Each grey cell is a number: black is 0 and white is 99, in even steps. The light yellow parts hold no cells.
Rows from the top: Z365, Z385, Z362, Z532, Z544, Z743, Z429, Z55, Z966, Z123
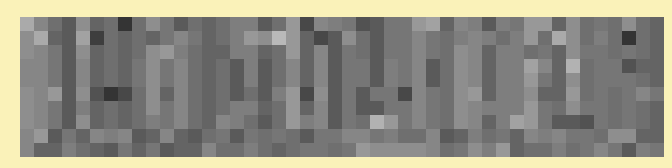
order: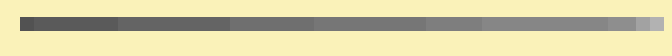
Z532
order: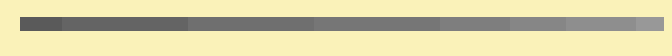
Z362
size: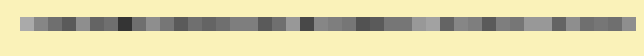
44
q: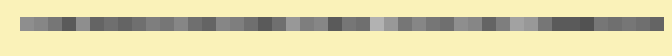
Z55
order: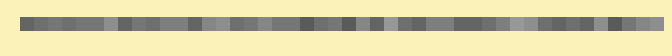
Z362
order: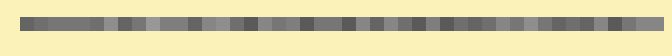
Z544

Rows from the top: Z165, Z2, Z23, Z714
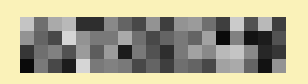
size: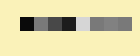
8
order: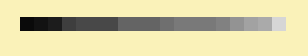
Z714
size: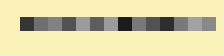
14
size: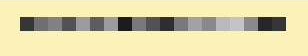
19
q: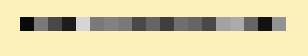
Z714

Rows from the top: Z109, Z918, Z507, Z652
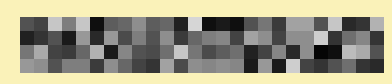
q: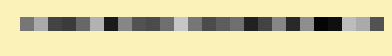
Z507
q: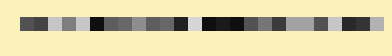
Z109
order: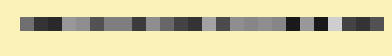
Z652
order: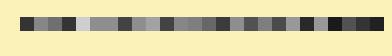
Z918
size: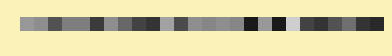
26
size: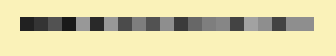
21

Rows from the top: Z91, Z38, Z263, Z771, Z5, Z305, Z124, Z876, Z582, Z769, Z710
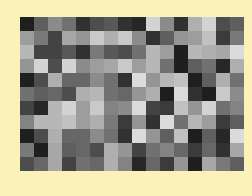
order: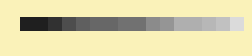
Z5
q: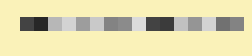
Z124
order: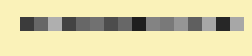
Z710
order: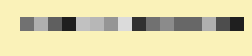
Z5
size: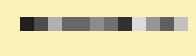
12

